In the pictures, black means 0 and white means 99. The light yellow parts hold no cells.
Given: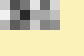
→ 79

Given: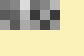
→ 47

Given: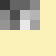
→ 20

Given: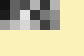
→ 7

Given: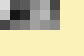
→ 85

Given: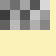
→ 56

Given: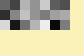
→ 40

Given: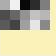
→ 67

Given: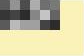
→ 35
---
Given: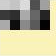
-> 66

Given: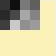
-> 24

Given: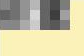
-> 52

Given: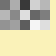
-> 57

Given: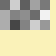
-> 67

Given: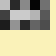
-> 11

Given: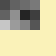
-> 77
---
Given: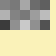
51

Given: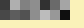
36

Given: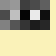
74

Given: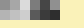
75

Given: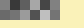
45

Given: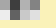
38

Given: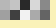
25
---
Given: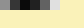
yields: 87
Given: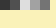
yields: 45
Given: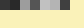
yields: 25
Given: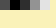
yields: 88
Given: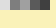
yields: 25
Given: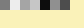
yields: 30
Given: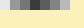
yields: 72
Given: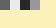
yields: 59
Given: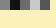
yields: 33
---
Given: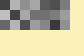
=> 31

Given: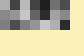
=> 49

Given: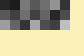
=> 20

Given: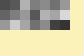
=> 64

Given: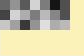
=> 22

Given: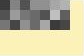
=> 56

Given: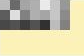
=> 24
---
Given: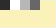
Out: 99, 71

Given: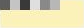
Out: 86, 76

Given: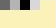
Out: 84, 70

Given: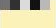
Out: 85, 72

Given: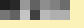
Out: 76, 72

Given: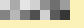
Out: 89, 85
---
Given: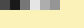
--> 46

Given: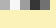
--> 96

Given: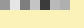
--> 76

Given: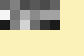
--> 82

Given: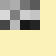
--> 27

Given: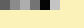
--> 67
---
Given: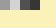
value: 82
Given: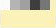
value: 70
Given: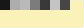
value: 67
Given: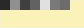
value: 56
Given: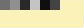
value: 56
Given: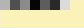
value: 31
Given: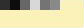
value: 5
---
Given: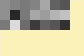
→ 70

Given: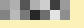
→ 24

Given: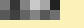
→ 65

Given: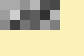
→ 19

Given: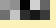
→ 81

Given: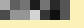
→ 16

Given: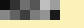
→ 74

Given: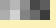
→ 28

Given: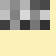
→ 54

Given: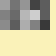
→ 80
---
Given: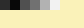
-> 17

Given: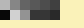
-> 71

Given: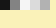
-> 8

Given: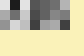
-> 88

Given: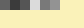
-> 38

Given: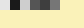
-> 89
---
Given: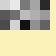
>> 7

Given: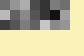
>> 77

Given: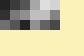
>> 56

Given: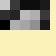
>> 64

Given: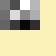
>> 22

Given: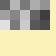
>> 79

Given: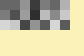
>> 35

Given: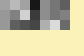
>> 68
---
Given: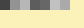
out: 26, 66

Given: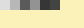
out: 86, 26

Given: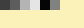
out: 24, 50

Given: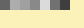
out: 39, 24

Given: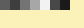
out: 36, 10

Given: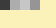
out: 23, 58

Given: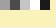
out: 62, 10

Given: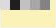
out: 85, 51

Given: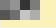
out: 48, 67

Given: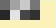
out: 41, 19
